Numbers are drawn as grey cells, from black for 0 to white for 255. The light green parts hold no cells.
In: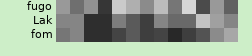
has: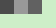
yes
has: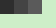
yes
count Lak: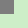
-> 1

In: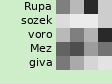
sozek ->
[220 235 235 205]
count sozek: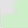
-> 0
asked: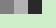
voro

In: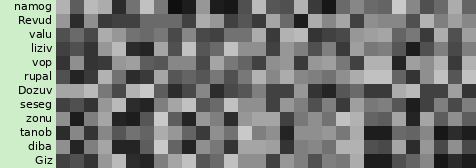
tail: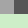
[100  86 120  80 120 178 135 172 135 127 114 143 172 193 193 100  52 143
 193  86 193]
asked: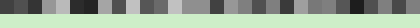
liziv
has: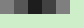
yes

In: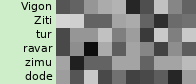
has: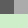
no
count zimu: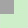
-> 5
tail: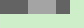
[164 164 187]
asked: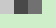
dode
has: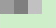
no
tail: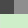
[ 13 171  93 164 134  66 142  93]

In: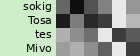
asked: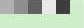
Mivo
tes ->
[176 142 111 232  61  90]
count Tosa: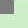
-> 1
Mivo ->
[156 176 142  96 232  61]

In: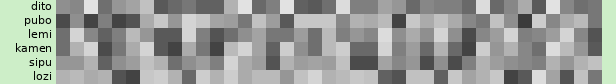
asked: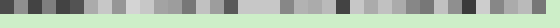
pubo
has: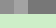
yes
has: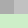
yes
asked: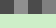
sipu

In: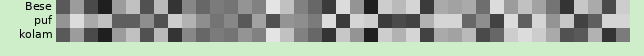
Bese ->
[ 89 156  74  31 156 193  81 186  52 135 103 123 116 148 129 228 193 129
 103  59 220 148  31 205 186 213  59 170 162 170 110 220 156 193 162 116
  52 199 170  74 205]
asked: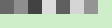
puf
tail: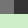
[199 170  74 205]
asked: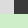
puf
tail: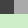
[162 186  74 103 205 220 205 170  81  89 178  52 123]
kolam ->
[ 89 156  74  31 156 193  81 186  52 135 103 123 116 148 129 228 193 129
 103  52 199 148  31 205 178 213  66 170 162 186  74 103 205 220 205 170
  81  89 178  52 123]
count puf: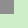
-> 4

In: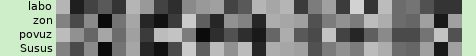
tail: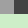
[ 89 181 166 181  59 124 160  59 210  52 188 108 116  81  52  52]
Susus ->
[130  74 138  11 116 166  38  17  74 202  95 188 145 188  38 173 166 160
  81 124 145 124 188 173 108 102 160  25 160]
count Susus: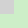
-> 0
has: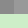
yes
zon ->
[130  74 138  11 116 166  38  17  59 202  95  38 145 130  38 173 166 160
  81 124 145 124 188 173 108 102 160  25 160]

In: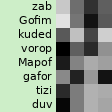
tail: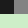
[171 159]
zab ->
[200 110  49  95]
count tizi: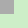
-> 1
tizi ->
[ 42 124 177 171]
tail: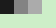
[159]
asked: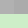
tizi
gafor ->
[137  34 152  19]

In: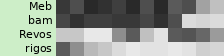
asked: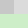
rigos
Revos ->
[199 199 232 232 142  90 192 226  90  84 103 155]
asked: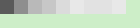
rigos
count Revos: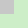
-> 2
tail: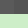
[103 155]
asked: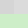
bam

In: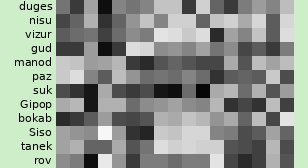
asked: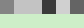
duges
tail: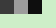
[ 58 221 214 140 148 132 162 116 140  70  92  58 124]
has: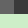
yes
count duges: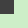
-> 0
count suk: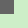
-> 0
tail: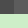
[162 100]

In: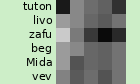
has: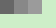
no
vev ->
[130  90 109  83 115]
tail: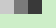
[10 41]
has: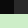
yes
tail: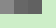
[115]
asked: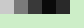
zafu
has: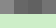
yes

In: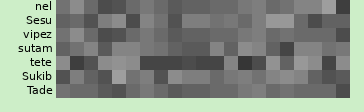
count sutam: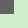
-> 4
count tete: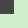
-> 6
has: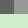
yes
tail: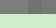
[106 126 152 152 106  76  98  98]
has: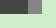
yes

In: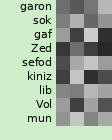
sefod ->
[ 76 169 196 155]
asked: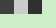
gaf
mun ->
[147 196 132 169]

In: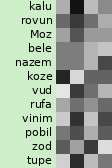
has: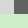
yes
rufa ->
[167 111 146 105]
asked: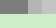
bele
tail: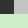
[72]

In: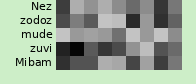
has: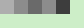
no
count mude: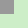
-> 3
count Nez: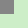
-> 0
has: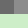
yes
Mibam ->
[ 48  83  83 174 167  69 161  61 119]

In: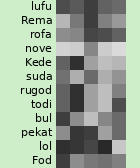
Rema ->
[182 120  62 128 153]
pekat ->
[141  54  62 160 106]
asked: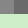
bul

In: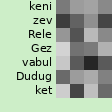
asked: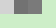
Gez
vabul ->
[199  90  38  90]

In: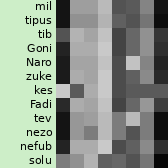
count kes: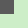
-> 4
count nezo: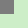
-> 3
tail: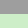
[186  83  90 132  20]
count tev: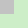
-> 0
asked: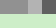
tipus

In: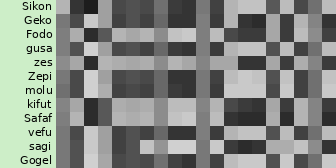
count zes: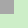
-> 6
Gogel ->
[120  81 208 167  73  81  73 112  65  52 120  65 188 201 201  81 201  73
 112 201]
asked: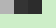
Geko
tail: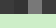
[201 201 201  73 201  65 112 201]
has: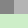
yes
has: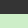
yes
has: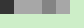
no

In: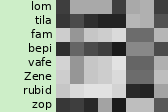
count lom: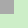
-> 4
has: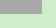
yes
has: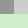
no
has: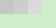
yes

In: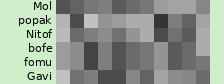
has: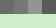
yes
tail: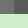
[171]
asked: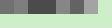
Gavi
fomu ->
[156 140  68 126  83 107 119 148  91 107 119]
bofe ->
[156 140  68 126  83 107 119 148  91 107 171]
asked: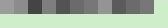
fomu

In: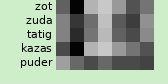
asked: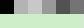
zot
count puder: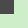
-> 3

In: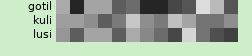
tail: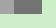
[142]
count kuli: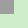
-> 2
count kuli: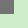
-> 2
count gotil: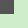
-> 2
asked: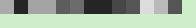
gotil
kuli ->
[158 158 142  93 122 199 142 122 192 164 115 115 142]
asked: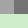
kuli

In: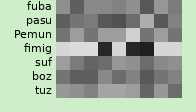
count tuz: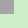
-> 2
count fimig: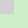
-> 0
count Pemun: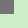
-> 4
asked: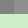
fuba
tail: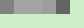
[151 108]
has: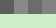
yes

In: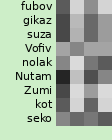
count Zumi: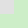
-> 0
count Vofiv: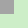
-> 3
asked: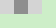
fubov
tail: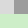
[218]

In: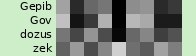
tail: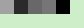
[141 148  42  57]
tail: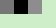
[148  42  57]
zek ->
[ 98 154  76 134 207 111  90 162 126]
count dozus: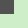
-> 1

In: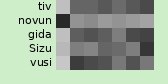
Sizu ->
[184 126 133 101 107 126  54]
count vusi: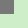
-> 2
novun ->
[ 40 147 139 155 147 155 163]
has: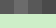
yes
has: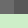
yes

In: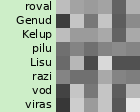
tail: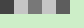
[183]
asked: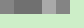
razi
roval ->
[189 163 155 163  99 177]
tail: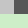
[231]
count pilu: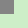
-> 3

